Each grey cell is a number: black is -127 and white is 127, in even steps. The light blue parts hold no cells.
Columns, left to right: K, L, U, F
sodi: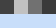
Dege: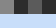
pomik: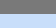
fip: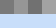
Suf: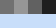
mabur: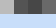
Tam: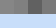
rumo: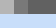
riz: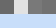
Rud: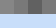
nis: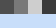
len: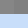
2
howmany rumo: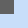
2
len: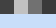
4
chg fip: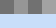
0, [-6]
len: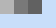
3
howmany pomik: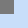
4

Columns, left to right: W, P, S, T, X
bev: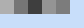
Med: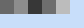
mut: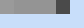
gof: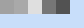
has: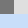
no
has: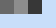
yes
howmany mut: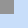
3

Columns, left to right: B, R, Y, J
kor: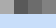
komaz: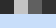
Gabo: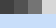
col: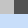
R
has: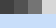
yes
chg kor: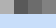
0, [43]
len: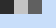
3

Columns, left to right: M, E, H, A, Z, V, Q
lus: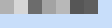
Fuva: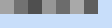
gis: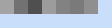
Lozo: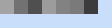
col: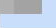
M
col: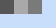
V
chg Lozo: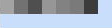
3, [28]

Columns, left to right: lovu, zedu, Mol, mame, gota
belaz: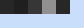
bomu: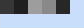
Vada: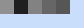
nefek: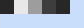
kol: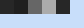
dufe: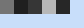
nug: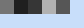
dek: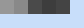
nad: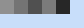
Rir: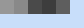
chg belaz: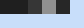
0, [-88]
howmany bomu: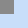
1
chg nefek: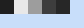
0, [-88]
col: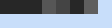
gota
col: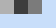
mame

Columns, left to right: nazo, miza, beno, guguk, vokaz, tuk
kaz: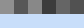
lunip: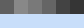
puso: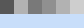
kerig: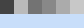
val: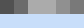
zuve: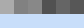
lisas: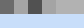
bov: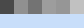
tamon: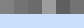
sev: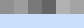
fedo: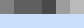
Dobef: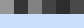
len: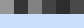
6
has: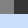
no

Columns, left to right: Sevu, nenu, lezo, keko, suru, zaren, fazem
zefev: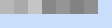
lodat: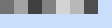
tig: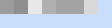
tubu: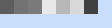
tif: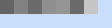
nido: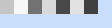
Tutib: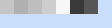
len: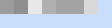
7
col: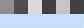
fazem
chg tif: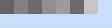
4, [21]
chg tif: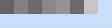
3, [15]
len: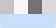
4
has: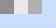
yes

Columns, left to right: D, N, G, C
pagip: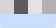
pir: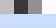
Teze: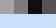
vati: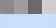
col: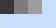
N
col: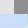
G

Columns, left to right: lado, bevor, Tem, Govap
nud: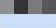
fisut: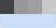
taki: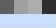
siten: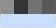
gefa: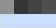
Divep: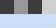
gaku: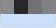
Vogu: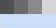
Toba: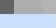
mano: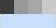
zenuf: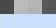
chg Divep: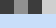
1, [23]
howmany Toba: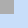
2
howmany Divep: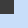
2

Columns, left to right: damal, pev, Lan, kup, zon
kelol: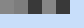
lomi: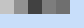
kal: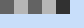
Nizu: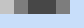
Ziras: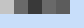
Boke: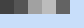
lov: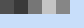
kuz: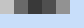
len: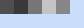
5
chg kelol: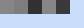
2, [-70]
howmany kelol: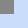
2
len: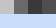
4
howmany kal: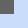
2
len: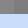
2

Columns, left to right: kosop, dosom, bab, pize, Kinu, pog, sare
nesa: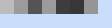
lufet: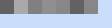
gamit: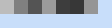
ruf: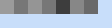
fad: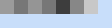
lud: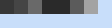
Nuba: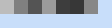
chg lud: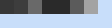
1, [-58]
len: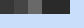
5
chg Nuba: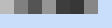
3, [27]
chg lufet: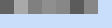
5, [-29]
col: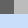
kosop
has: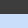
no
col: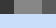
pog

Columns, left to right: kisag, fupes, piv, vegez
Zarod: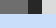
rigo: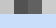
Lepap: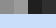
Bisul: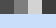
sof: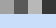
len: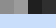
4
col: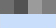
fupes
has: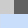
no
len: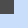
1

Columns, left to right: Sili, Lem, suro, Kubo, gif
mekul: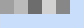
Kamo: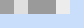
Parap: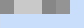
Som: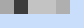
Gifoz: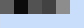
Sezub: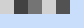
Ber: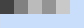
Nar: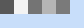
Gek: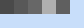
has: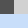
no
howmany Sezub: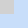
2
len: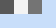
3
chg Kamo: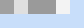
4, [108]
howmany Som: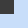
1
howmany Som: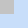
2

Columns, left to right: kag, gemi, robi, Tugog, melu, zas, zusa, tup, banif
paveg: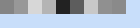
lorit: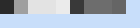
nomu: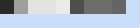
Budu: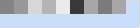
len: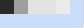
5
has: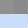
yes
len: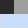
2
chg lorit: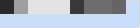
4, [107]
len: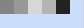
5

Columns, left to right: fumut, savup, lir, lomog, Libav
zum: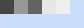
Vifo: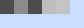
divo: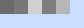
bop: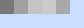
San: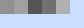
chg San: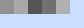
1, [32]
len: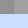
2
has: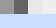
yes
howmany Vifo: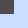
2
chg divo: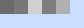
4, [54]
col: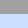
savup

